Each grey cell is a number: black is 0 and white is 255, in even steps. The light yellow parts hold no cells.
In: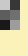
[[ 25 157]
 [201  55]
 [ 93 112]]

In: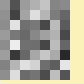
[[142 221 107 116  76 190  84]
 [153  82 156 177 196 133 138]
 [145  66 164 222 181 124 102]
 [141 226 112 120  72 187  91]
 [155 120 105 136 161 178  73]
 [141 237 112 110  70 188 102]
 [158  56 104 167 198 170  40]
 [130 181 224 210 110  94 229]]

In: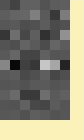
[[ 87  89  81  94  90  83  86]
 [ 82  67  96  97  83  92  94]
 [ 93 100 102 127  90  57 124]
 [ 87  89  78  81  92  75  81]
 [ 54 110  71  94  49  72 145]
 [ 83  79  99  90  76 101  92]
 [ 89 102  69  68  96  85  86]
 [134   9  64  55 198 166  36]
 [ 89  92  73  80  94  71  79]
 [ 85  86  82  89  90  84  87]
 [ 94 106  58  58 110  90  96]
 [ 84  83  97  72  70  91  85]]

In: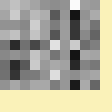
[[146 167 146 168 168 125 151  26 170 102]
 [178 193 176 164 147 141 146 250 158 153]
 [165 203 154 185 174  89 150  20 147 171]
 [146 146 136 206 159 125 155  54 155 116]
 [178 193 146 195 161  85 157  54 137 100]
 [119  42 113  71 119 225 153 203 110 127]
 [136 146 136 195 166 117 150  20 168 164]
 [111  42  89 202 154 169 162  40 132 120]
 [113  52 121 123 147 221 150 142 158 166]]

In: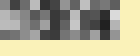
[[108 115 141 165  67  59 116 139 101 160  57 148]
 [137  65 108 187  51  68 148  98 191 106 120  94]
 [183 160 134  88 118  57  77 187  78  84  45 218]
 [187 185 139 111 160  55  98 198  80  65  33 180]]

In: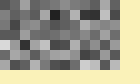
[[167  80  96 178 121  80  71 109 205 189  88 185]
 [ 85 103 160  99 110 120 140 123 115  94 168  97]
 [128  96 114  92 167  33  97 178  54  50 191  74]
 [120  71 132 141 108  84  95 110 175 145 133 144]
 [ 89  89 157 109 104 111 128 115 136 108 161 109]
 [217 154  50 163 193  72  78 175 102 142  89 154]
 [106 167 145  93 137 161 167 145  68  83 153  88]]
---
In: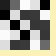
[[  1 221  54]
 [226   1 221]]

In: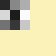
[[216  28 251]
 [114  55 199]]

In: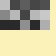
[[135 184  68]
 [ 41  42 143]]

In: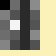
[[127  81  42]
 [102 244  42]]

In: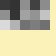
[[144  52 162]
 [218 179 114]]

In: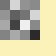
[[148  96 116]
 [168  66 239]]

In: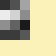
[[236 210 140]
 [143  98  26]]
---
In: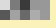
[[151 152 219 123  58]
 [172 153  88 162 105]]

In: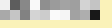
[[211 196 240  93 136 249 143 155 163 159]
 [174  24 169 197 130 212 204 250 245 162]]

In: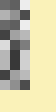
[[ 96 237 108]
 [146  76 178]
 [ 95 237 105]
 [162 184  66]
 [ 80 125 219]
 [ 57 207 183]
 [ 56 208 183]
 [161 186  65]
 [143  76 180]]

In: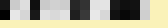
[[ 18 210  21 203 222  15 202 209 205  39  51 226 228  25  15]
 [ 15 207   1 231 214  24 224 217 225  31  57 232 215  17   7]]

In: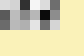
[[220 110 219 211  49 245]
 [ 11 141  90 188 136 183]
 [111 213 107 185 176 228]]

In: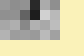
[[171 143 153 142 146  41]
 [209 185 144 145  99  29]
 [169 189 167 175 136 177]
 [186 161 179 157 159 154]]
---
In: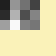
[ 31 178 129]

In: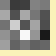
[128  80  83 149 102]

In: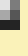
[226  86]

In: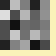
[ 37  75 108 184  73]

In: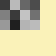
[ 59  58 180]

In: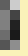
[95 68]

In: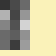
[ 52  69 211]

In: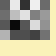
[ 95 190  86  65]
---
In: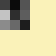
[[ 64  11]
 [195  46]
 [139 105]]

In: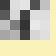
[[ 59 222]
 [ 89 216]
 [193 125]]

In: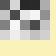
[[ 85 215]
 [197  74]
 [129 246]]

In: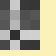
[[ 69 202]
 [ 91 164]
 [ 86 183]]

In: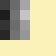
[[ 63 106]
 [ 29 115]
 [ 52 108]]

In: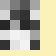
[[172 124]
 [213  68]
 [ 38 165]]
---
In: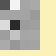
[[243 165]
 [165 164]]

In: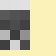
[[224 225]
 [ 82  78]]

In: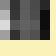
[[51 92]
 [54 94]]

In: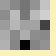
[[136 117]
 [187 119]]

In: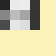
[[234 236]
 [188 165]]

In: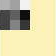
[[160 241]
 [ 95  15]]

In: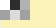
[[ 45 177]
 [219 160]]

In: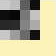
[[190  94]
 [  7 120]]
